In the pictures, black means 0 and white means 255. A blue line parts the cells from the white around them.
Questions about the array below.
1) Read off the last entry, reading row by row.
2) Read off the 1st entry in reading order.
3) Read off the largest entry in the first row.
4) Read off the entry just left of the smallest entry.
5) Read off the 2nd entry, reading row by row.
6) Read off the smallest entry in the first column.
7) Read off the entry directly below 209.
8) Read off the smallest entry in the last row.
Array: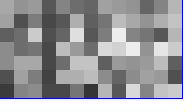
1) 203
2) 168
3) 182
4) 117
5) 147
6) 59
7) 154
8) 53

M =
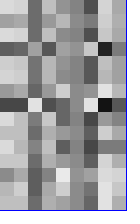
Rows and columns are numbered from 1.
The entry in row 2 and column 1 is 161
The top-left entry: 218
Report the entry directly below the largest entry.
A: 206
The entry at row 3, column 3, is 108
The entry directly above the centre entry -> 206
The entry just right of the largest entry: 147
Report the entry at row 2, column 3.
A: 108
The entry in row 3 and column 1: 218
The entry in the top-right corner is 169
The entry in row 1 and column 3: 108
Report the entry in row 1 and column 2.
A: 212
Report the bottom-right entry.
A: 175
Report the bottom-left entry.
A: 191
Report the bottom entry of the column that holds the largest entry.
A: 161
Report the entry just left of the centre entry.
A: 79
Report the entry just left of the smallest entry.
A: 226
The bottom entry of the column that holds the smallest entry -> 226
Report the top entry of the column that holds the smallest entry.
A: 212
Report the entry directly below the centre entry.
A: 102
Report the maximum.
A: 234
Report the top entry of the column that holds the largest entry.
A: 147
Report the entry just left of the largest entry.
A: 131
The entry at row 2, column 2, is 169
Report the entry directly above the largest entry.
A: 153
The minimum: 19

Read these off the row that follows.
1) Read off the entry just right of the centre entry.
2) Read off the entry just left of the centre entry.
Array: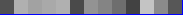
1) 132
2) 74

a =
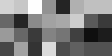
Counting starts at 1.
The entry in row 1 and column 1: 211
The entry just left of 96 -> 76
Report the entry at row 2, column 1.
103
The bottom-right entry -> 82
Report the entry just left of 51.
162
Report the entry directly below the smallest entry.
82
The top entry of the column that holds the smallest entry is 192
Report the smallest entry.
15
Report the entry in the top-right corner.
192
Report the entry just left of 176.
36

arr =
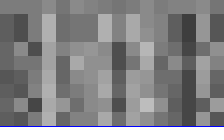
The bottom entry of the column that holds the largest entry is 144
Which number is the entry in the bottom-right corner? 86
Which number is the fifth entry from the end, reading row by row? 117
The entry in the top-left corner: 124
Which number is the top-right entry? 117
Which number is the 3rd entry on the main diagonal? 124
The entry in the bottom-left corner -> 94
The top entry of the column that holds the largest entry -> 138
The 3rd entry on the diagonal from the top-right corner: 62
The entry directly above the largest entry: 144
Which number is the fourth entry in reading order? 138
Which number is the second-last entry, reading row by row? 150
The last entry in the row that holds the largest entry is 156
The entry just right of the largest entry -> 144
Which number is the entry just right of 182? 124
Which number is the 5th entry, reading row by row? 117
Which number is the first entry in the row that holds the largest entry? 102

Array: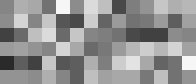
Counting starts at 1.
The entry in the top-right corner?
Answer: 183
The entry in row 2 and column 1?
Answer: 140
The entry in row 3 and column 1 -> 65
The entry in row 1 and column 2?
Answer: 175
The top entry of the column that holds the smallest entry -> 133
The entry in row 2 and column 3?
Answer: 133
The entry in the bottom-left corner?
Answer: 147
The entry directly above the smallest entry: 155
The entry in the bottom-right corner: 147
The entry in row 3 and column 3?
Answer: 191
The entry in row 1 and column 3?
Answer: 168
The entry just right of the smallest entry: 94

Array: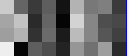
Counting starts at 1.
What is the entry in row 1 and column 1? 203
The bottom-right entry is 42
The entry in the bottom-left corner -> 238
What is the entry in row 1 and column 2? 101
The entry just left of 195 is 165
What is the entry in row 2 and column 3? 42
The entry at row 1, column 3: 58

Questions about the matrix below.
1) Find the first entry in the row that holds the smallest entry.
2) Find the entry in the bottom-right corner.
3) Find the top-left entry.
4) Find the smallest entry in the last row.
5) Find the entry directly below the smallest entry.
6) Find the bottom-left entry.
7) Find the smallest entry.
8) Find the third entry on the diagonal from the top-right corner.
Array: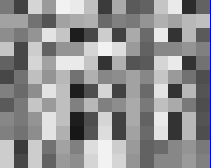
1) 128
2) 128
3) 121
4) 71
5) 128
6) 205
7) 23
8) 51
